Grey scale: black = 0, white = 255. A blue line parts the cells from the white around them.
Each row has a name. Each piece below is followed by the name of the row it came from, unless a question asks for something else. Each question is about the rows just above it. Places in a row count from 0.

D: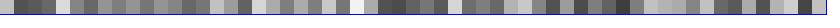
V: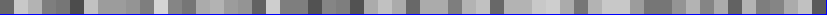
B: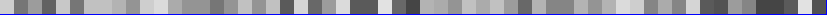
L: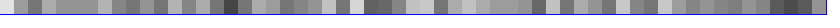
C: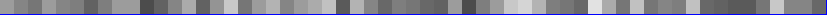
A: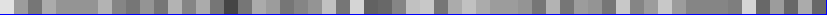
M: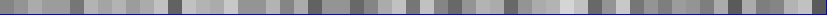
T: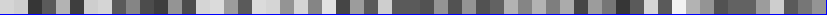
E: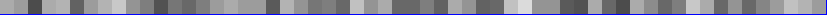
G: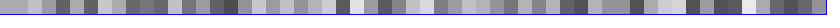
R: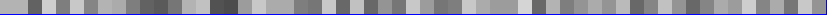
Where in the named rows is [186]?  R, 44
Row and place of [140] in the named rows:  E, 46
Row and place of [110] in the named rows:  D, 33
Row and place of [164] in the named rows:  M, 7

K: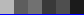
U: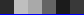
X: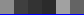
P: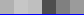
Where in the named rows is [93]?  K, 1
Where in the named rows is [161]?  X, 4
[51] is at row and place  X, 2
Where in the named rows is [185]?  K, 0

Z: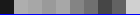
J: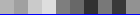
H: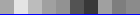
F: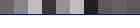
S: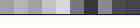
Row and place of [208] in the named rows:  Z, 9
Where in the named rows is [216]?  S, 4
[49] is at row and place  J, 6
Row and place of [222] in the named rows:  J, 3
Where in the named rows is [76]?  S, 8
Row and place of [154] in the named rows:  Z, 3
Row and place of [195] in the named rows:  S, 3

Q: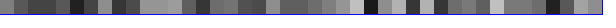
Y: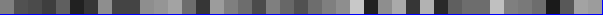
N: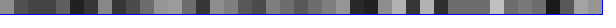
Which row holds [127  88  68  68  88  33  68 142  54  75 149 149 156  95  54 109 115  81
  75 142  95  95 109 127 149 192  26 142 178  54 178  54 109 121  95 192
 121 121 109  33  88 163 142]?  Q
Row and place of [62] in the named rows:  Y, 3
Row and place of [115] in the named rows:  Q, 16
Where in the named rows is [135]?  N, 7
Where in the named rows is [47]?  N, 31
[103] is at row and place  Y, 20

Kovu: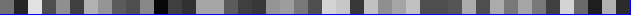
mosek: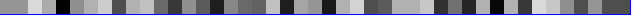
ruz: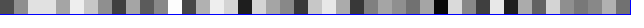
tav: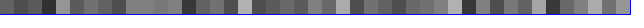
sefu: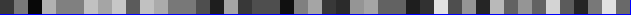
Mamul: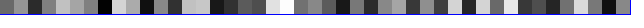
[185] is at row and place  sefu, 35
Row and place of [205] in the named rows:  mosek, 7
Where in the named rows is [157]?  Kovu, 20
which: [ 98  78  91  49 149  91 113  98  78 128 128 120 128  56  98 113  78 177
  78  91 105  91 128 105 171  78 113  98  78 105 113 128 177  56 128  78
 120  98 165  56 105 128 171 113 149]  tav
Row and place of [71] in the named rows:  ruz, 13
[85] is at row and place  Kovu, 32

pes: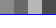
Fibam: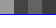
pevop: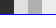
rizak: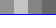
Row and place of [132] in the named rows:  rizak, 2
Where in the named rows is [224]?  pevop, 1
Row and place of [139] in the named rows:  pes, 0
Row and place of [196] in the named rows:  rizak, 1
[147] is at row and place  rizak, 0
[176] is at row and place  pevop, 2

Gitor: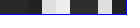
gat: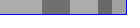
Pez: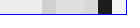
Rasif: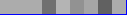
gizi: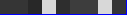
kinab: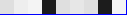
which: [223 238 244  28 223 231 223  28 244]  kinab
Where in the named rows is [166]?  Rasif, 6
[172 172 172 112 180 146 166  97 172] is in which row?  Rasif
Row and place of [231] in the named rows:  kinab, 5
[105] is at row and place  gat, 7

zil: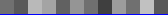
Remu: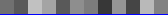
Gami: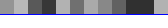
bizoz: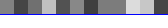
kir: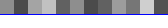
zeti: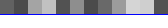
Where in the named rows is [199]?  bizoz, 10
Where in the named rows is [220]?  bizoz, 9
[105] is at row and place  zeti, 7
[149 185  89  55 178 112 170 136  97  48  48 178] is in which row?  Gami
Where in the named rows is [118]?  kir, 9

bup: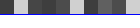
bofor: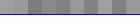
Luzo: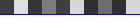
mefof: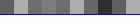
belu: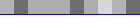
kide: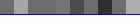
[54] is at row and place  Luzo, 2
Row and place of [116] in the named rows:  kide, 4
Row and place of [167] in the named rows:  kide, 1
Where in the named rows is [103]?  mefof, 6
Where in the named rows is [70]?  bup, 2

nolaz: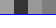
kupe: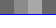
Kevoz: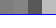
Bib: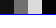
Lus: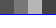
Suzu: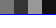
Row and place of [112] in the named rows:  Bib, 1
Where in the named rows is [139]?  kupe, 1
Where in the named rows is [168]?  kupe, 2
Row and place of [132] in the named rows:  Kevoz, 1

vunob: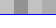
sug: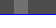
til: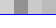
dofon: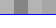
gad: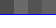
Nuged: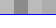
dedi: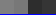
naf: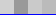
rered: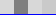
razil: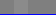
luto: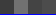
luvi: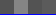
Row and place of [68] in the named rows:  luto, 2
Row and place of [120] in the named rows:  dedi, 1

